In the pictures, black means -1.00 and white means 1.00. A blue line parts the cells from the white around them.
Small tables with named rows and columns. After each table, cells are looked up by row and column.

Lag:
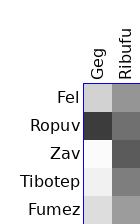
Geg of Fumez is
0.73
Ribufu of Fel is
0.17
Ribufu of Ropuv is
-0.12
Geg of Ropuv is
-0.53
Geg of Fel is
0.65
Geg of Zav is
0.97
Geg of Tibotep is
0.89
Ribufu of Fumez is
0.22
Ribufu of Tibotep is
-0.01
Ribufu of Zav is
-0.29
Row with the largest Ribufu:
Fumez

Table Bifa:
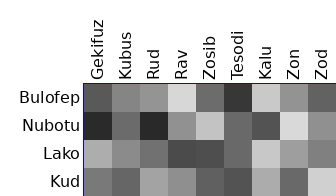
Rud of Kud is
0.28
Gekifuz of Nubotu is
-0.67
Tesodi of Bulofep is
-0.57
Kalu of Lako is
0.57
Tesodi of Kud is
-0.35
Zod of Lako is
0.00
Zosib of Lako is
-0.39
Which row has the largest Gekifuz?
Lako

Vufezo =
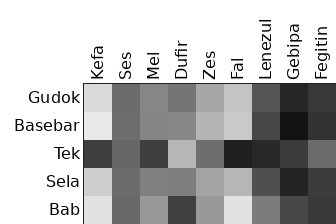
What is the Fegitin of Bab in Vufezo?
-0.55
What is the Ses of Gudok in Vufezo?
-0.16
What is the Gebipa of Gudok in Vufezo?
-0.71
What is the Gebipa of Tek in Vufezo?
-0.54
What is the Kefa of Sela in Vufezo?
0.62
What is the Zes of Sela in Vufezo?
0.29
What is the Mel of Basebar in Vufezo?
0.04
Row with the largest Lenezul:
Bab

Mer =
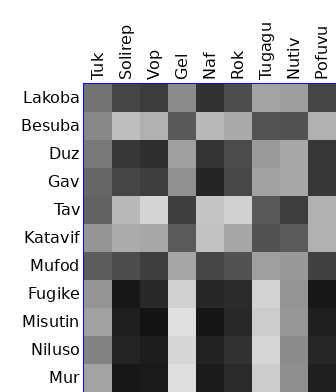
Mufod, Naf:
-0.45
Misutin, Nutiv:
0.18
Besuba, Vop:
0.38
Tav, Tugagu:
-0.31
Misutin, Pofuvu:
-0.76
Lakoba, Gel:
0.09
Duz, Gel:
0.25
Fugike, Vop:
-0.69
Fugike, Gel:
0.63
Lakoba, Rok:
-0.39
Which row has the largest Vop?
Tav

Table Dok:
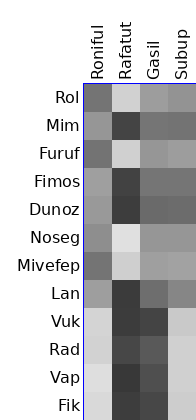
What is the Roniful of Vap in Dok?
0.74
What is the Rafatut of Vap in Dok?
-0.56
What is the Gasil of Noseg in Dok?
0.18
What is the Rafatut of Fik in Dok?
-0.52
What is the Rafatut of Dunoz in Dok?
-0.52
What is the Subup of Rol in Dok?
0.15
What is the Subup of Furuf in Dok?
0.23
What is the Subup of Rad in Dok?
0.63
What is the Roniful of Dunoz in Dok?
0.20
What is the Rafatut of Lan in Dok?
-0.54

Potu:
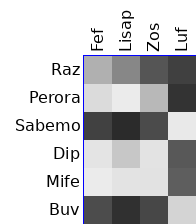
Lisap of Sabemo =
-0.66
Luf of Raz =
-0.50
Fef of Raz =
0.38
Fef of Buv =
-0.40
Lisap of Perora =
0.84
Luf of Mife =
-0.26
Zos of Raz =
-0.33
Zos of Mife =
0.77
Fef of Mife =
0.84
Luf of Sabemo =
0.83
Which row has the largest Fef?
Mife

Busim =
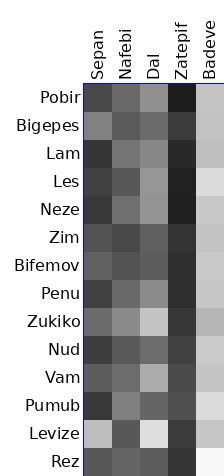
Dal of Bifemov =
-0.27
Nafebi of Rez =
-0.21
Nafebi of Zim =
-0.43
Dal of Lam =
0.06
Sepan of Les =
-0.50
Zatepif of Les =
-0.74
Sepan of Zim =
-0.36

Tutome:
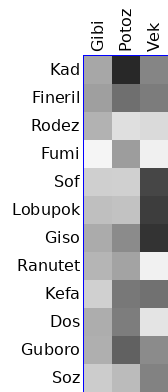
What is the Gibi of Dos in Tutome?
0.36
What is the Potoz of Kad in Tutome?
-0.69
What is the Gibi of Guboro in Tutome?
0.37
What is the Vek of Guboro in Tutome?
0.09
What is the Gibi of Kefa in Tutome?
0.63
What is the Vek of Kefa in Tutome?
-0.11
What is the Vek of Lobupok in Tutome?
-0.52
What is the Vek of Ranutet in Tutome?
0.89
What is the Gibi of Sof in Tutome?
0.62
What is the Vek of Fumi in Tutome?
0.88
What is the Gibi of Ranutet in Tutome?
0.42
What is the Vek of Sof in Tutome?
-0.45
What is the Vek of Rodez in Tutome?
0.71
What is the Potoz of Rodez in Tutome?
0.75
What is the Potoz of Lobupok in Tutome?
0.52
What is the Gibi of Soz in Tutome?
0.60
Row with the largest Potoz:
Rodez

